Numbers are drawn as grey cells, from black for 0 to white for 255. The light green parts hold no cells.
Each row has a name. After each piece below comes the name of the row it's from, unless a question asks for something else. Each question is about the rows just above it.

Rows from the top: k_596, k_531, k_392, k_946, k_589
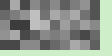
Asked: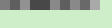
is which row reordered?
k_946
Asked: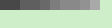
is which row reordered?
k_946

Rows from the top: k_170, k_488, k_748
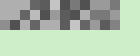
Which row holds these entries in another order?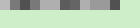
k_488
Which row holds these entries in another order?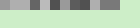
k_488
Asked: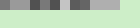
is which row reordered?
k_170
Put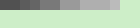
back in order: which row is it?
k_488
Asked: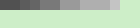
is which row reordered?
k_170

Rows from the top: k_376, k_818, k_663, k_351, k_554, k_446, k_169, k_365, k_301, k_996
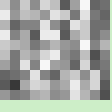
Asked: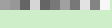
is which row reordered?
k_169
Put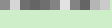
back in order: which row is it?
k_365
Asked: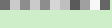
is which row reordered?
k_376
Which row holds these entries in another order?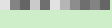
k_663

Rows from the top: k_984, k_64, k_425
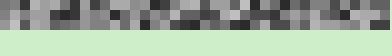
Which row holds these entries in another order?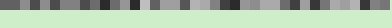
k_984
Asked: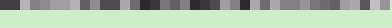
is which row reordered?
k_425
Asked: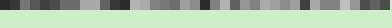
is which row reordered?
k_64
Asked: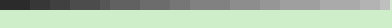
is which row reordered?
k_984

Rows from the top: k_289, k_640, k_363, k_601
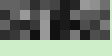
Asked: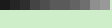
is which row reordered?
k_640
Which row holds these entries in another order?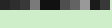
k_363
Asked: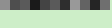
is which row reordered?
k_640
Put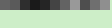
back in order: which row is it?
k_289
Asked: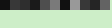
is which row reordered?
k_363

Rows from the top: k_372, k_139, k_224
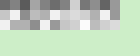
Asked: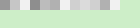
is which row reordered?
k_139
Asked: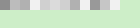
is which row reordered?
k_139
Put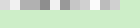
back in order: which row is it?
k_224
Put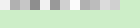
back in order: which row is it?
k_224
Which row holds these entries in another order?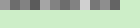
k_372
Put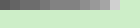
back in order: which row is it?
k_372
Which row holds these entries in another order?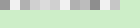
k_139

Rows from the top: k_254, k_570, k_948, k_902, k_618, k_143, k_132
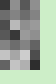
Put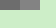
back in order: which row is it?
k_570
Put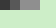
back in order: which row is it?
k_254

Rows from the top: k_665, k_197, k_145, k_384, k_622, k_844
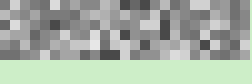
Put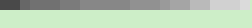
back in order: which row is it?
k_665
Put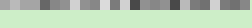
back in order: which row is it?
k_384
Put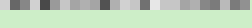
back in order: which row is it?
k_622
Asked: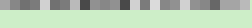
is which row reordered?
k_384
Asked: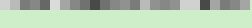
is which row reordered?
k_145
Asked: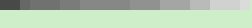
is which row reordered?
k_844

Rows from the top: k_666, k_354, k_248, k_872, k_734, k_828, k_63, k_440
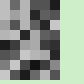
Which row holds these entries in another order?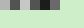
k_440
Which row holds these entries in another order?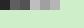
k_354
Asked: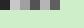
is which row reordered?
k_248
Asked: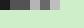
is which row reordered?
k_666
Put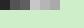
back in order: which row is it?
k_828

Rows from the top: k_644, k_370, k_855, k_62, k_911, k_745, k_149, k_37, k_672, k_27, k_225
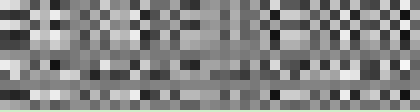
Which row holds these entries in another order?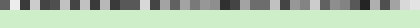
k_644
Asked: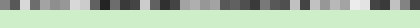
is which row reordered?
k_37

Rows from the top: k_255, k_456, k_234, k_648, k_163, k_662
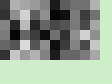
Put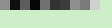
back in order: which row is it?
k_456
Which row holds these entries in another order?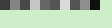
k_163

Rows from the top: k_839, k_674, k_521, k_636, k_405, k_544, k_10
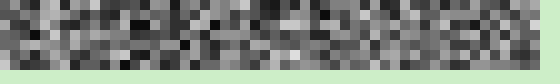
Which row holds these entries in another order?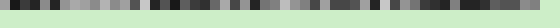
k_839
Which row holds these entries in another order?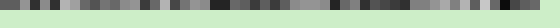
k_636
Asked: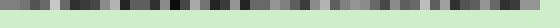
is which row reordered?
k_10

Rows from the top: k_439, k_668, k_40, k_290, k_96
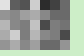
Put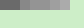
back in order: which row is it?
k_96
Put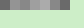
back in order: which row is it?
k_668
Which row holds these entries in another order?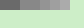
k_668

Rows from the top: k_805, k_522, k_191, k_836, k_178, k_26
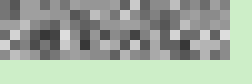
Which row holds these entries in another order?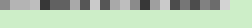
k_178
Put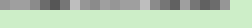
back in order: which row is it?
k_191
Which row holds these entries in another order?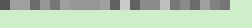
k_805
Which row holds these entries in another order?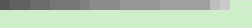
k_805
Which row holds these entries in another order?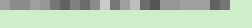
k_522

